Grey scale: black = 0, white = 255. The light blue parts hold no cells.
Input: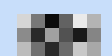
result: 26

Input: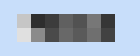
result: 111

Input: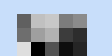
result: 60

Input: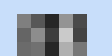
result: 202

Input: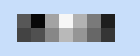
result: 103

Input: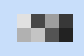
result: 84

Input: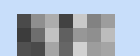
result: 143
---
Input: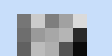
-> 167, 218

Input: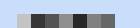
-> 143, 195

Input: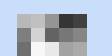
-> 99, 247

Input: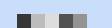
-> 221, 221

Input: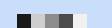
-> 140, 241

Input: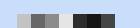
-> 229, 229
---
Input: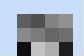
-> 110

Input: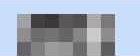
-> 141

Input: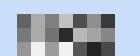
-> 134

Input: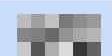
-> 181

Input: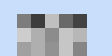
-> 183

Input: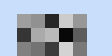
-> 93

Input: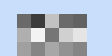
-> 229

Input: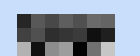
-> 31
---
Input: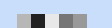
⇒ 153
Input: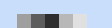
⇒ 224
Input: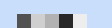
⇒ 237
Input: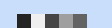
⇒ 99
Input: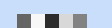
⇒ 130
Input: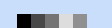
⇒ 144
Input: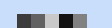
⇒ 129
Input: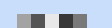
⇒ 121
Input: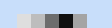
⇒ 164
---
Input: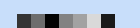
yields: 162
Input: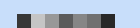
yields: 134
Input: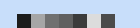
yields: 59
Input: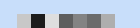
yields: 131
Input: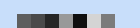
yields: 15
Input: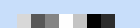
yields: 196
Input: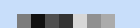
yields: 215
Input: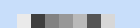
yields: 186
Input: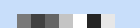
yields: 254
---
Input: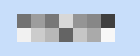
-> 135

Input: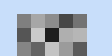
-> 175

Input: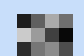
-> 64

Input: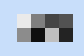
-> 69

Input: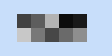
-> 12

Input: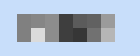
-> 97

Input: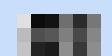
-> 73

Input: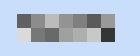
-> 91

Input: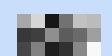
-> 106

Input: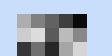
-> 187
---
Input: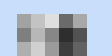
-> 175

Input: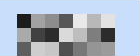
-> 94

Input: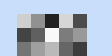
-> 117

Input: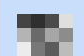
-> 236

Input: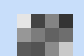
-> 90

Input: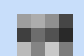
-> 186

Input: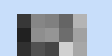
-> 48

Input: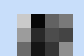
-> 106

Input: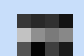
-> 83
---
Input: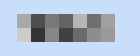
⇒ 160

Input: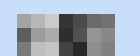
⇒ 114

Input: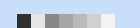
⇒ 243

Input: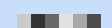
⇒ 77

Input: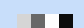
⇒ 12

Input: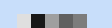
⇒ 124
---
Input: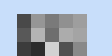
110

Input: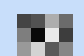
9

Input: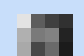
122

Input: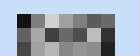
78

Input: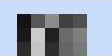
32

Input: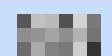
142

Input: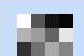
156

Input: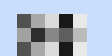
135

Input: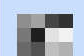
31
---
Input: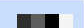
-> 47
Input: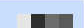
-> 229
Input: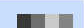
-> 57
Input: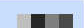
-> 190
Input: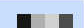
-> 23
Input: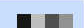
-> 23
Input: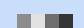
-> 140
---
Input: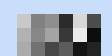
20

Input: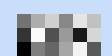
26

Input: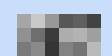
59

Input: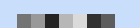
49

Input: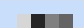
100

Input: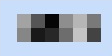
25
